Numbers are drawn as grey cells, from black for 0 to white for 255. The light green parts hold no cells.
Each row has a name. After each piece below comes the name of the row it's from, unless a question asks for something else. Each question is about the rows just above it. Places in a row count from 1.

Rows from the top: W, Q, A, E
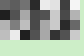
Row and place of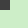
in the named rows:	W, 7
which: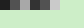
E
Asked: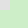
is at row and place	W, 6

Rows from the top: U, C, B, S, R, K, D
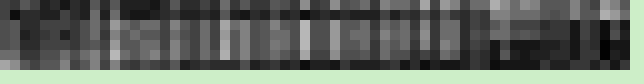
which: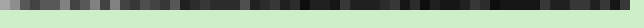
D
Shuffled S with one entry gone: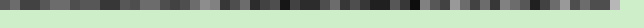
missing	[97]
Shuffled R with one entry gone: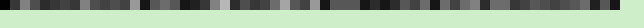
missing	[119]

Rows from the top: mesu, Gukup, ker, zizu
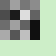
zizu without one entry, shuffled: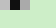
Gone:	[86]
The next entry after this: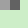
[16]
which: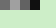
ker

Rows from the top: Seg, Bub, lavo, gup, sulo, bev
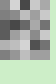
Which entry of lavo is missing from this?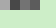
[104]
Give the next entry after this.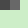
[169]
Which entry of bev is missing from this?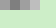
[150]
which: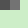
sulo

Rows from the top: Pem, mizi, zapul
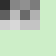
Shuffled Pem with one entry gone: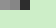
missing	[124]
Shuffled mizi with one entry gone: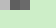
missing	[177]
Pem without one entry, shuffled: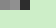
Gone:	[124]
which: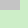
zapul
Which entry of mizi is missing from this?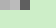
[106]

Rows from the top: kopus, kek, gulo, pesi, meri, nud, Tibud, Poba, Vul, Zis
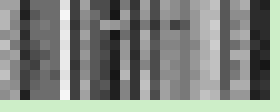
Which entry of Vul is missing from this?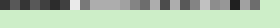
[99]
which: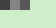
meri
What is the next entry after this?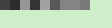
[132]
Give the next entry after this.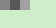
[151]

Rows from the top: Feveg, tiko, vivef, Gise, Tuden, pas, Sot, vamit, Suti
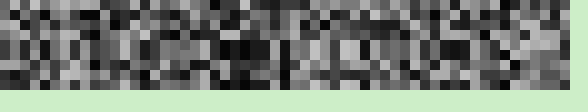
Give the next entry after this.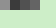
[182]
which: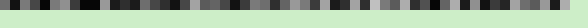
tiko
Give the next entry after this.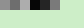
[47]
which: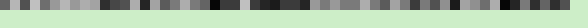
Feveg
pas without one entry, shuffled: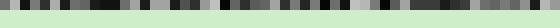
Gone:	[134]

